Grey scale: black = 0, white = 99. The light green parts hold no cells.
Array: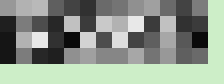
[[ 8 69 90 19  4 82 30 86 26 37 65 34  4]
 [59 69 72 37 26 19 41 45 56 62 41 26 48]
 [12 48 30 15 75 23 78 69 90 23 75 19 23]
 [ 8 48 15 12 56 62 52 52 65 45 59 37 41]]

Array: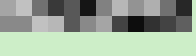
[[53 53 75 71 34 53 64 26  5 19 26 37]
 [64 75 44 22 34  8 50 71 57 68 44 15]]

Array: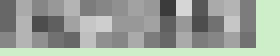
[[52 70 56 44 40 74 56 52 66 48 40 66 48 52 63 44]
 [40 66 52 59 70 48 52 56 63 59 23 83 34 66 70 48]
 [40 70 30 37 63 77 80 59 59 63 37 59 30 44 77 48]]

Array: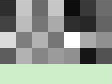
[[85 49 69 46 99 66 56]
 [36 69 52 60 56  8 32]
 [26 73 46 66 18 15 39]
 [18 77 42 77  5 22 42]]

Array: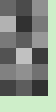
[[47 36 59]
 [40 29 56]
 [69 19 47]
 [50 56 44]
 [32 75 23]
 [26 36 19]]

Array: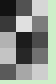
[[ 7 32 83]
 [35 65 80]
 [22 87 48]
 [76 15 44]
 [69 11 29]]

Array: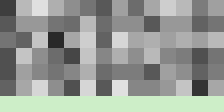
[[24 72 87 68 55 45 34 62 42 65 80 72 48 62]
 [38 65 83 55 31 83 34 87 52 52 59 76 20 65]
 [45 38 76 16 65 80 38 83 65 68 62 68 62 72]
 [34 59 59 45 42 72 42 55 55 34 59 59 38 45]
 [31 76 55 42 27 76 52 68 55 72 52 48 31 45]
 [31 62 52 45 52 68 42 48 48 34 62 55 38 48]]
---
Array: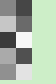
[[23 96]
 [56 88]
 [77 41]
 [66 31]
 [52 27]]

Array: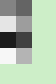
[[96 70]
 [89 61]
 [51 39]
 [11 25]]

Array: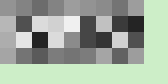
[[67 89 14 85 54 27 20 81 31]
 [57 51 42 51 61 57 54 45 61]
 [64 45 35 48 45 48 64 38 61]
 [71 31 85 81 93 27 75 23 14]]

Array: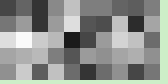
[[86 97 79 72 10 27 60 82 75 42]
 [56 79 36 75 42 20 42 56 27 46]
 [64 68 72 49 33 60 56 64 68 56]
 [46 60 20 60 86 33 30 75 17 64]
 [27 39 20 53 75 49 49 39 36 49]]

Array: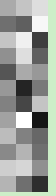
[[63 99  8]
 [76 93 24]
 [56 86 37]
 [80 83 56]
 [66 76 86]
 [53 70 43]
 [33 66 59]
 [73 50 40]
 [70 43 18]
 [43 37 96]
 [50 27 76]
 [59 14 47]]

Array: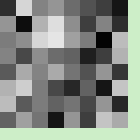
[[18 83 51 58 42 32 24  8]
 [69 80 48 28 15 38  8 76]
 [35 66 51 66 45 32 58 21]
 [38 62 45  8 58 24 76 66]
 [48 55 83 89 62 48  1 73]
 [73 35 48 38 45 28 58 15]
 [51 28 55 42 38 12 24 69]
 [58  5 69 86 55 24 51 18]]

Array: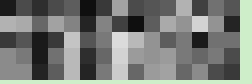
[[69 66 40 63 51 14 51 25  6 36 66 57 82 57 14]
 [54 54 14 36 72 14 47 79 40 60 63 40 54 29 22]
 [54 47 10 44 72 18 40 82 60 57 60 47 40 47 29]
 [22 33 10 22 76 33 47 85 72 57 36 47 10 44 44]
 [10 29 18 29 36  6 22 63 29 33 36 69 25 44 33]]

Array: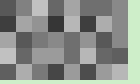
[[37 67 47 27 60 30 60 71]
 [24 64 57 21 71 24 67 53]
 [34 50 75 40 64 43 43 53]
 [75 40 60 60 43 71 40 37]
 [64 34 47 53 43 57 34 53]]
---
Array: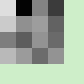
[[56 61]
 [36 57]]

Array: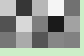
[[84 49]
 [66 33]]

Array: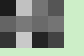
[[47 41]
 [78 14]]

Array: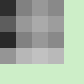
[[59 66]
 [50 59]]

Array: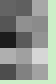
[[56 54]
 [35 57]]

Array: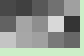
[[64 55]
 [65 62]]

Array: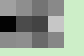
[[29 26]
 [55 41]]
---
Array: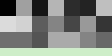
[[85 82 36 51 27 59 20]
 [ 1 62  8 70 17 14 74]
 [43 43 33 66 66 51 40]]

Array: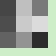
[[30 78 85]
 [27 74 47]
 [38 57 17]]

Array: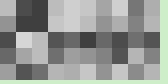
[[29 83 73 33 40 25 40 29 43 33]
 [40 64 73 43 61 57 50 33 70 50]
 [61 33 43 70 67 77 57 77 54 70]
 [73 29 25 73 80 77 64 80 46 67]
 [57 25 25 77 80 73 57 67 50 70]]

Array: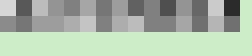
[[54 46 60 60 67 76 50 67 73 50 50 64 43 70 43]
 [83 34 73 57 50 64 46 60 37 50 30 57 40 79 17]]

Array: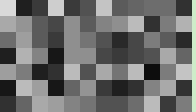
[[ 9 72 61  9 39 58 23 12 19 51 65 19]
 [12 69 51  9 55 55 27 23 27 31 65 39]
 [42 61 35 23 55 45 31 16 27 48 35 16]
 [65 58 35 27 55 35 51 55 72 19 48 69]
 [61 48 12 19 72 31 65 45 72  5 48 76]
 [19 39 65 61 51 45 31 31 42 72 23 48]
 [84 12 23 80 23 31 76 35 39 42 42 19]]

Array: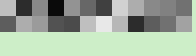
[[36 67 60 32 29 74 90 71 17 36 44 63]
 [74 17 53  4 57 40 25 81 67 53 50 44]]

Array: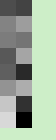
[[57 67]
 [34 64]
 [51 61]
 [48 45]
 [30 26]
 [77 19]
 [37 16]
 [84  0]]
